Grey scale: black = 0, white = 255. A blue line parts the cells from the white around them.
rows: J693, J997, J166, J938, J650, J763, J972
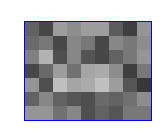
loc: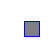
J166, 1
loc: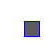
J693, 7

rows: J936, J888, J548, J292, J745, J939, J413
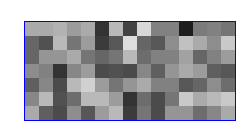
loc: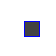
J936, 8
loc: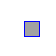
J548, 12
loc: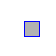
J936, 3
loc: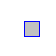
J888, 12
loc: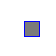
J936, 13

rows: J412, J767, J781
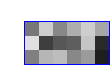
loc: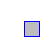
J781, 3
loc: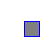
J781, 1
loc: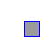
J781, 5
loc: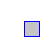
J767, 5
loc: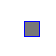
J412, 1
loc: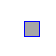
J412, 6
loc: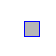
J781, 2

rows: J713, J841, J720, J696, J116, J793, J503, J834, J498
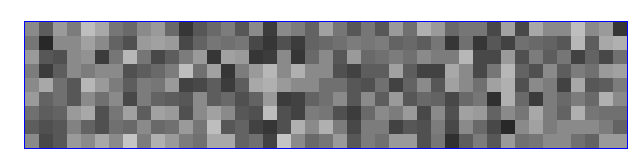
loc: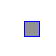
J720, 5
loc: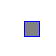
J834, 4

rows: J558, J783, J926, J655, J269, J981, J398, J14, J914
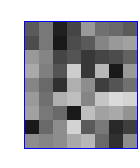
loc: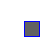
J926, 8
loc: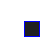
J558, 3
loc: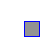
J398, 8
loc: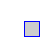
J655, 4
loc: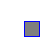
J655, 2
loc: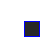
J14, 7

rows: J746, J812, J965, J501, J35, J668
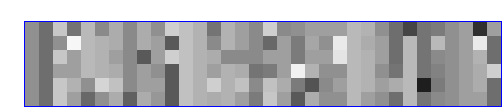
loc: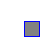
J501, 30
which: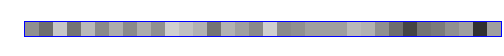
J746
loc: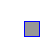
J668, 10
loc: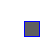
J668, 8
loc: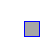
J812, 21

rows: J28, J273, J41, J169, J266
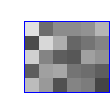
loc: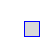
J273, 2
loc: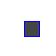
J266, 6
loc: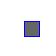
J273, 4
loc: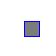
J266, 5
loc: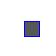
J41, 4

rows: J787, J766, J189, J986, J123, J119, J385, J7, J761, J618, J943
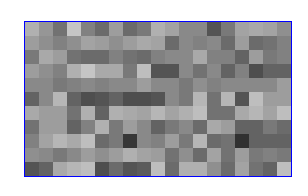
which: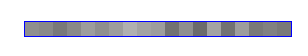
J618
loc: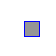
J787, 2
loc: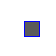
J943, 9

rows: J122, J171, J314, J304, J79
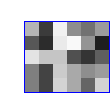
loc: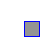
J171, 5
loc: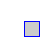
J304, 3

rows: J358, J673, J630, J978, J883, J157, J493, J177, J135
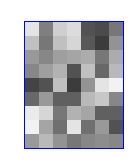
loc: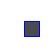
J358, 6
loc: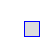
J358, 4
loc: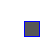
J673, 5
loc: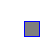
J358, 2
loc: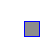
J135, 6
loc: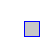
J157, 6

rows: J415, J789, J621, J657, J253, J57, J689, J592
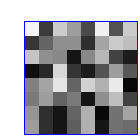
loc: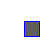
J592, 4
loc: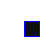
J657, 1
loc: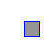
J689, 1

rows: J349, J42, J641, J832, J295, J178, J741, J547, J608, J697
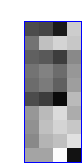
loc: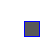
J641, 2
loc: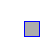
J741, 4
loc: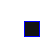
J697, 4

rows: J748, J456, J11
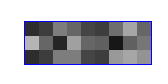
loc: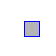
J456, 1
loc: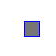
J456, 9
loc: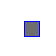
J748, 7

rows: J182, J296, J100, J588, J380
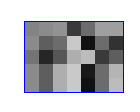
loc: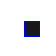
J588, 5
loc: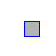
J588, 7
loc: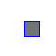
J100, 1

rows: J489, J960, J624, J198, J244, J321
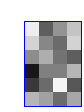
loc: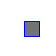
J624, 3
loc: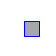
J321, 4
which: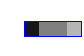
J198
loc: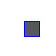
J244, 4

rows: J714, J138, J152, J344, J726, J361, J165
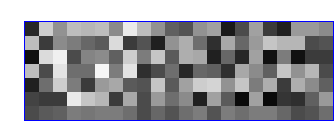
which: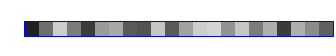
J726
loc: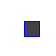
J361, 1
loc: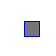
J165, 5
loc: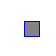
J152, 5
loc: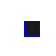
J714, 15
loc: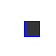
J361, 19

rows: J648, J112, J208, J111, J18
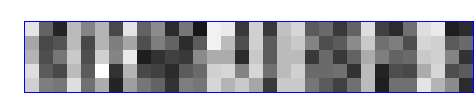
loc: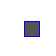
J112, 3
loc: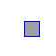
J18, 8
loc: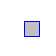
J648, 19

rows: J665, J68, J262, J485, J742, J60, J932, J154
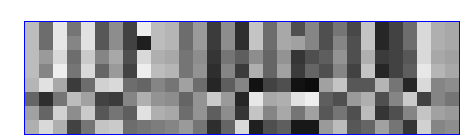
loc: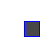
J665, 24
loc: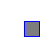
J154, 10

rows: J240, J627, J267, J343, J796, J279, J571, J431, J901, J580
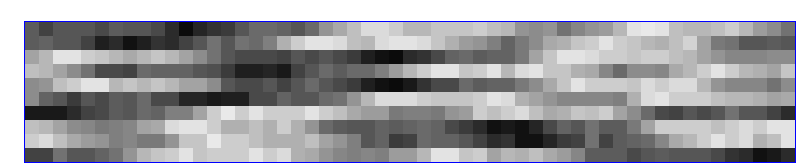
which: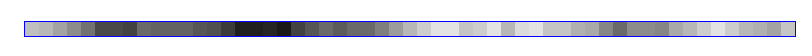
J343
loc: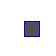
J343, 14
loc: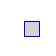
J627, 48

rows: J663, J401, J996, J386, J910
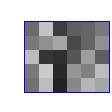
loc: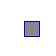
J910, 4
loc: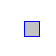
J663, 2
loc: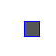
J996, 4
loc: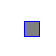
J386, 5
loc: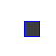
J663, 3
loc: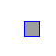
J996, 5

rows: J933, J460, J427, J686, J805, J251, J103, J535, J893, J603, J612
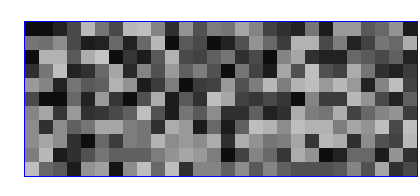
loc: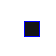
J612, 7
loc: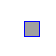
J612, 6
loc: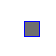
J460, 2
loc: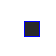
J686, 8

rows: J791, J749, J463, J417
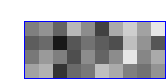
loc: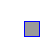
J463, 2
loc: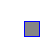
J463, 9
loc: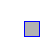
J417, 2

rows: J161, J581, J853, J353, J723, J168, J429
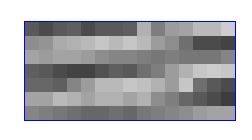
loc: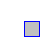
J723, 9
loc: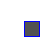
J353, 6
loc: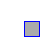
J581, 3
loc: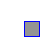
J581, 2

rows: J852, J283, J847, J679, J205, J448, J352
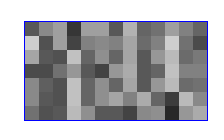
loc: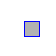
J852, 8
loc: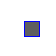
J205, 2
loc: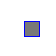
J847, 13
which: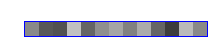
J448

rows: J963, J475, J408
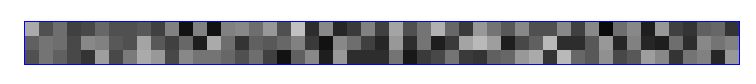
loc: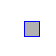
J963, 30
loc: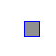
J408, 42
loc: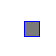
J408, 8
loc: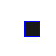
J408, 28

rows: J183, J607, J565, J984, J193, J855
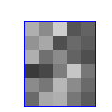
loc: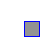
J607, 1
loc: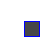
J984, 2
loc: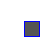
J183, 4
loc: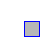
J193, 3

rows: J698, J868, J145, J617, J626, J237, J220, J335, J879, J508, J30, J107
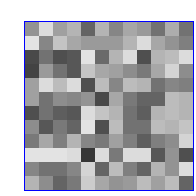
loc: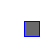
J145, 6
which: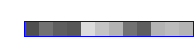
J220
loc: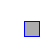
J698, 11
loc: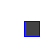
J617, 1
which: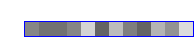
J30
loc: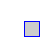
J107, 5

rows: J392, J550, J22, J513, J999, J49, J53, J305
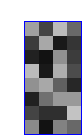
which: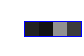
J22
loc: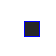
J999, 4

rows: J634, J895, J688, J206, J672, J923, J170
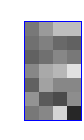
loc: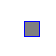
J895, 2
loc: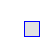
J206, 4
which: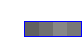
J688
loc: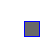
J895, 3

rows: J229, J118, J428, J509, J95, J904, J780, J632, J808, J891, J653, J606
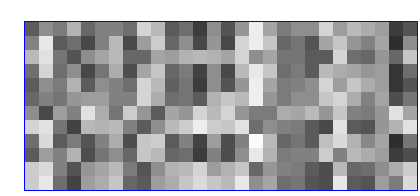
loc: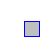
J808, 22
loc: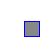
J808, 25
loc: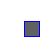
J95, 11

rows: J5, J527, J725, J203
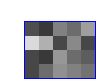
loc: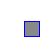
J527, 4
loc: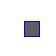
J725, 5
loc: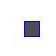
J5, 1

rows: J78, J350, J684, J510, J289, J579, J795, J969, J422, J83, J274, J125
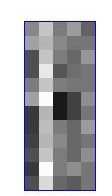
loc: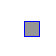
J684, 5
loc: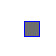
J510, 4

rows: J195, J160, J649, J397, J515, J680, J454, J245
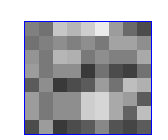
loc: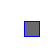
J195, 8
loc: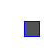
J245, 7
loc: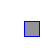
J649, 1
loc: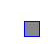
J245, 6

